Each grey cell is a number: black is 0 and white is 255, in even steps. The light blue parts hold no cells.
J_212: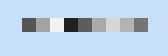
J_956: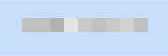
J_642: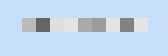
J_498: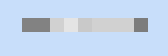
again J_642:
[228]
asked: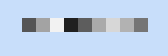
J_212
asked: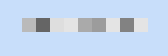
J_642
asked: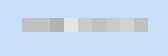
J_956

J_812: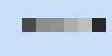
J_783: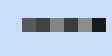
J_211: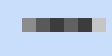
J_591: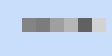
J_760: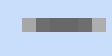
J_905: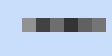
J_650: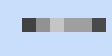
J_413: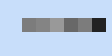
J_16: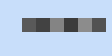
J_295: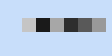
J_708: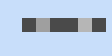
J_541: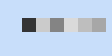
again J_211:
[60]
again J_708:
[74]

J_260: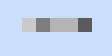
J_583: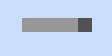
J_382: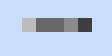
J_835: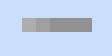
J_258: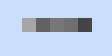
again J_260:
[180]
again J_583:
[151]
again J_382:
[104]
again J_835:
[145]

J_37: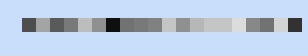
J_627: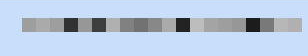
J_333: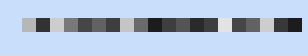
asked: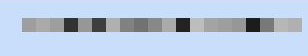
J_627
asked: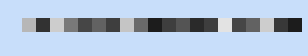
J_333
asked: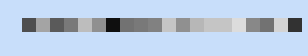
J_37

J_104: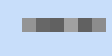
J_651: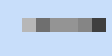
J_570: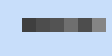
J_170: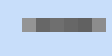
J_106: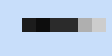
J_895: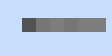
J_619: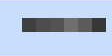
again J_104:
[97]
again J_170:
[103]
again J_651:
[148]

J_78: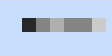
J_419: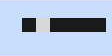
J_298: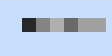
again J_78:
[132]
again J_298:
[160]
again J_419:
[26]
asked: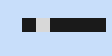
J_419
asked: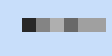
J_298
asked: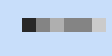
J_78

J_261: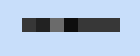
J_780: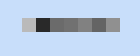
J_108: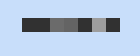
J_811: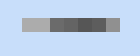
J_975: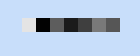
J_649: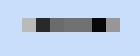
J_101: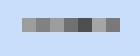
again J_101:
[157]
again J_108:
[49]
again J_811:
[172]
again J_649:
[113]
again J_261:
[55]

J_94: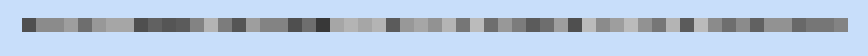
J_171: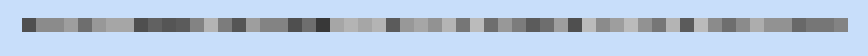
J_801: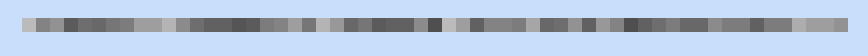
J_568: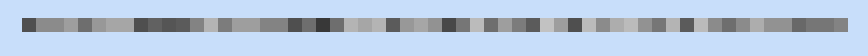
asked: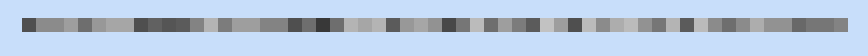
J_568
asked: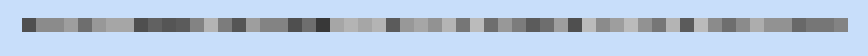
J_171

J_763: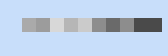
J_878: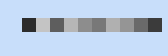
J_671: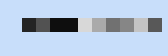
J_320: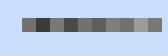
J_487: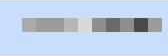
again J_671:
[14]
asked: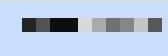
J_671

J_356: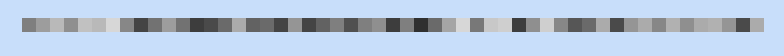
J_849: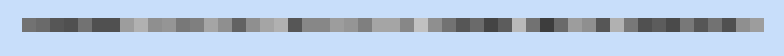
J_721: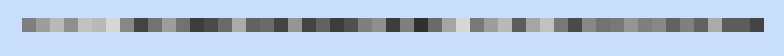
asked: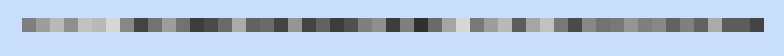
J_721
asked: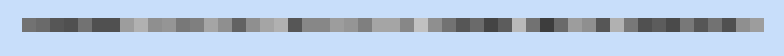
J_849

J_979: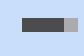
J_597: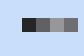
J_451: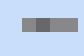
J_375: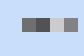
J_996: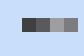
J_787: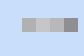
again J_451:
[136]
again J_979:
[76]
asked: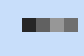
J_597

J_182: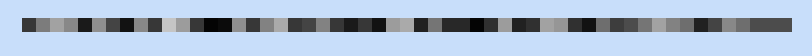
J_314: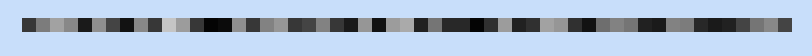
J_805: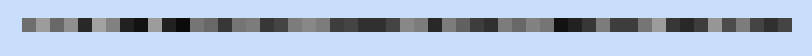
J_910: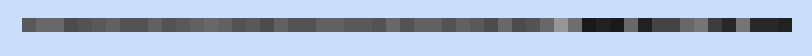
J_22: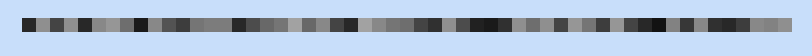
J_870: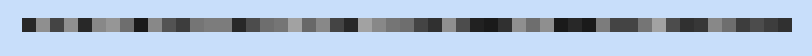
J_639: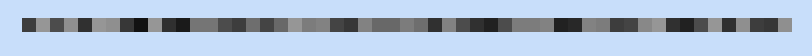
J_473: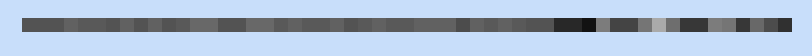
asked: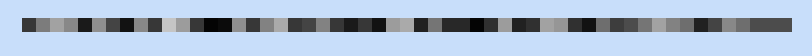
J_182
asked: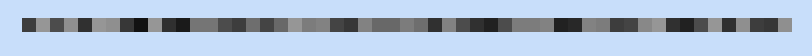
J_639
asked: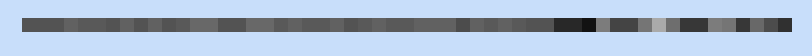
J_473

